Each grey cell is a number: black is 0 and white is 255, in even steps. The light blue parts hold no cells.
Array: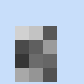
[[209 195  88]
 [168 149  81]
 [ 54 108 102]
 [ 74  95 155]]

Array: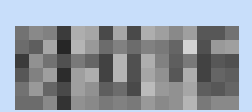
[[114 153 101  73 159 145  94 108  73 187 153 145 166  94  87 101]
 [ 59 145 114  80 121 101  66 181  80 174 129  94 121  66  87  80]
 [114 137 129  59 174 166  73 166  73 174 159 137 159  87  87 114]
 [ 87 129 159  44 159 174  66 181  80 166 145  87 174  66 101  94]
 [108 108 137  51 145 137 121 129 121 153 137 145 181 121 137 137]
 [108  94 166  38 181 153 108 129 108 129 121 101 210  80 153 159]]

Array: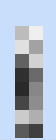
[[188 239]
 [ 98 210]
 [203 175]
 [224 162]
 [ 70 141]
 [ 41 135]
 [ 48 106]
 [ 91  63]]

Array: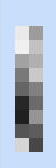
[[121 201]
 [240 194]
 [162 176]
 [234 156]
 [ 32 149]
 [101 129]
 [ 39 107]
 [ 85  93]
 [213  71]]

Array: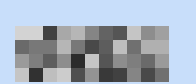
[[211 211  65 168 182 133  99  85 197 141 160]
 [154 126  93 141  43 197  85 141 126 106 154]
 [106 120 120 182 120  73  93 190 112 176 176]
 [197  49 190 204  79 147  57  65 133  73 112]]

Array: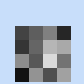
[[ 18 147  79 161]
 [ 53 101 182 169]
 [ 67  94 128  38]
 [141  87 218 115]]

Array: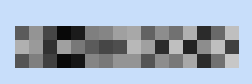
[[176 154  49 160 120  91  70  78 184 160  43 191  35 141 191  64]
 [ 91 148  70   8  27 127 133 160 168  98 141 113 176  43 105 191]
 [ 84 127  64   8  21 133 120 148 148  84 141 120 168  43 113 199]]

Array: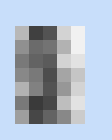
[[178 129  83 151 211]
 [136 121  77 165 197]
 [144 107 115 178 241]
 [121  99  91 211 226]
 [158  71  99 136 203]
 [184  64  83 211 241]
 [121  58  71 190 226]]

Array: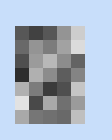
[[ 45 176 140  93 132]
 [ 79 155 184 140  99]
 [105 148 124 162 219]
 [176 124  59  79 197]
 [169 118 112 105 191]
 [226  73 169 112 155]
 [ 87  65  87 148 205]]
